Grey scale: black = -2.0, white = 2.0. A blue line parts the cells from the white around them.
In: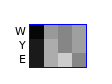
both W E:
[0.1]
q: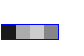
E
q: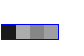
Y
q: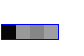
W

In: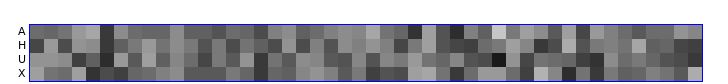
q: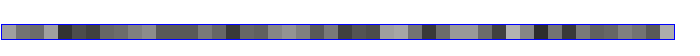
X
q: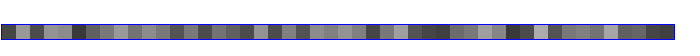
H
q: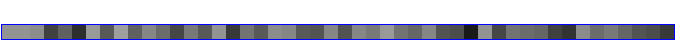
U

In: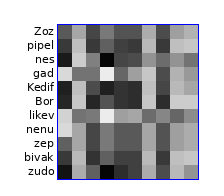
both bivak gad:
[1.1]
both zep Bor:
[-0.7]
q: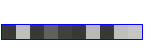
pipel

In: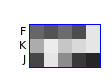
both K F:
[1.6]
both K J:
[1.6]

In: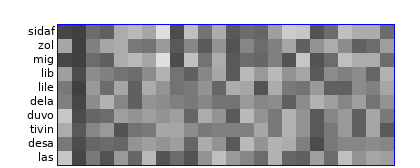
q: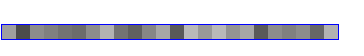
lib
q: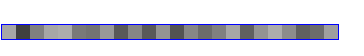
zol
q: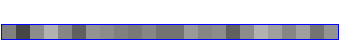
dela
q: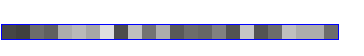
mig

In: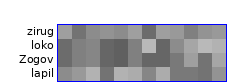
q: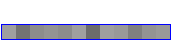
zirug
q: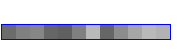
loko
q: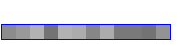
lapil
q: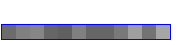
Zogov

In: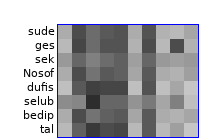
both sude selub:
[0.6]
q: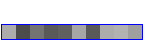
Nosof
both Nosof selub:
[0.6]

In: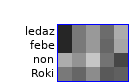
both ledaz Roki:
[-0.1]
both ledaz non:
[0.7]
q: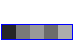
ledaz
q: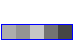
non

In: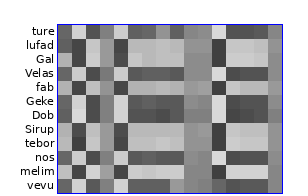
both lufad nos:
[-0.5]
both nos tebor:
[1.2]

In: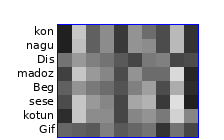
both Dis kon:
[-0.8]
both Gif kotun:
[-0.9]
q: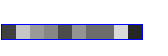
madoz
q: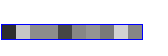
kotun
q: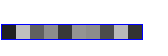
nagu

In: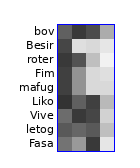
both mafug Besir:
[1.4]
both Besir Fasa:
[1.6]
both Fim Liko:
[-1.0]
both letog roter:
[1.0]
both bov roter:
[-1.1]

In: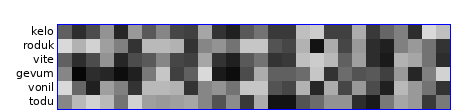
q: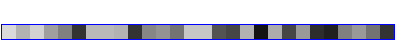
roduk
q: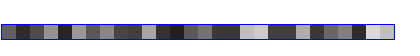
kelo
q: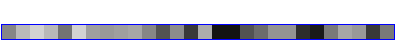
todu
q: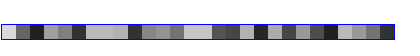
vonil
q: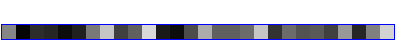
gevum

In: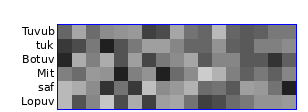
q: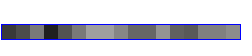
tuk
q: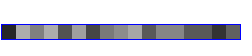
Botuv
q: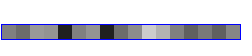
Mit
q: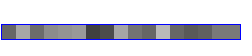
Tuvub

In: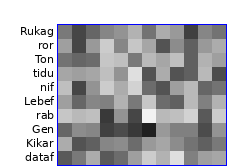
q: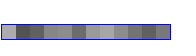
Kikar
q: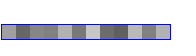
Lebef
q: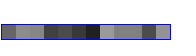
Gen

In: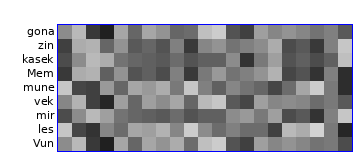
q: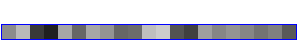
gona
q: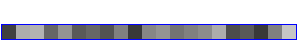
zin
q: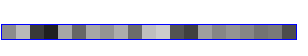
Vun
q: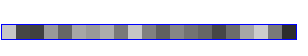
mune

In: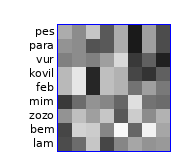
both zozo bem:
[1.2]
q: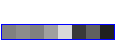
vur
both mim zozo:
[0.3]
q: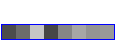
lam
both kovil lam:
[-0.9]
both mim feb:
[-0.2]
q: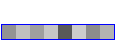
zozo

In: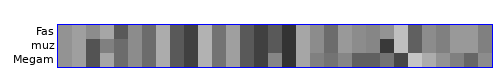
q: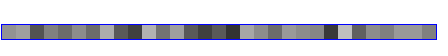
muz
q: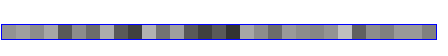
Fas
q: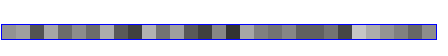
Megam

